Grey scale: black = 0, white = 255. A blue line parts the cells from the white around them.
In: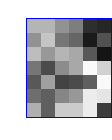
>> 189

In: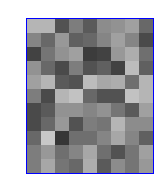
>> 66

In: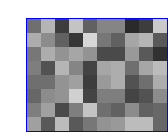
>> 119

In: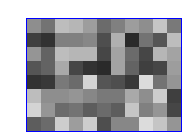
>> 149

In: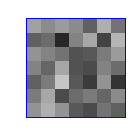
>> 147

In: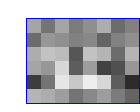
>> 173
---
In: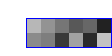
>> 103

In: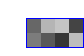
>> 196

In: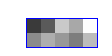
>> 168

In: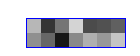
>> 81

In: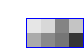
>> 132

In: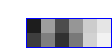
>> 204

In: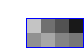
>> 82

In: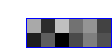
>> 148

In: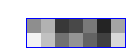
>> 36

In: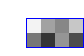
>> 135
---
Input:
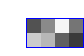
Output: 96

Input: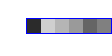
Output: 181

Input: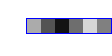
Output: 19

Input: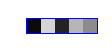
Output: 35

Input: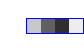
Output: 47

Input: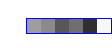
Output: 87

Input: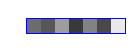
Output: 157

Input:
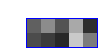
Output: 40

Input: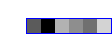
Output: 178

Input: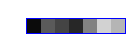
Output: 68
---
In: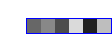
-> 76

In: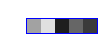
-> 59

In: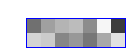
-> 112

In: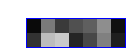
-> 16

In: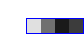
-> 60

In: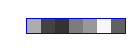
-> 67

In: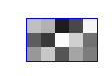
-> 58
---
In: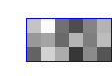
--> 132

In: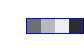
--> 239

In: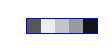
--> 154

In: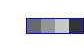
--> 201

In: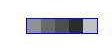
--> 44

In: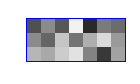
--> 123

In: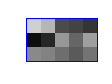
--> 67

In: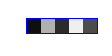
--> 239
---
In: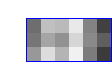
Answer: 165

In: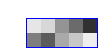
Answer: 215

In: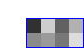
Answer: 206

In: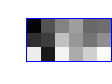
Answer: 62

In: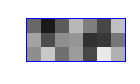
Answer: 77

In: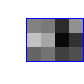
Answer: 166

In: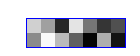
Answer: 160

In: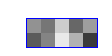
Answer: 118

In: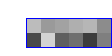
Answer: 154
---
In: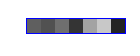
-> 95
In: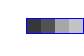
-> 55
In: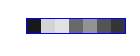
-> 25
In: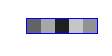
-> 99
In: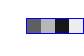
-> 95
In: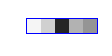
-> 245
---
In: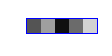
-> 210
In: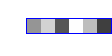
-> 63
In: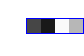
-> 183
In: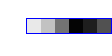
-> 81
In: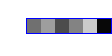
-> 8
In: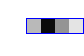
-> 228
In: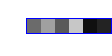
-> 35
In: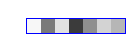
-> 182
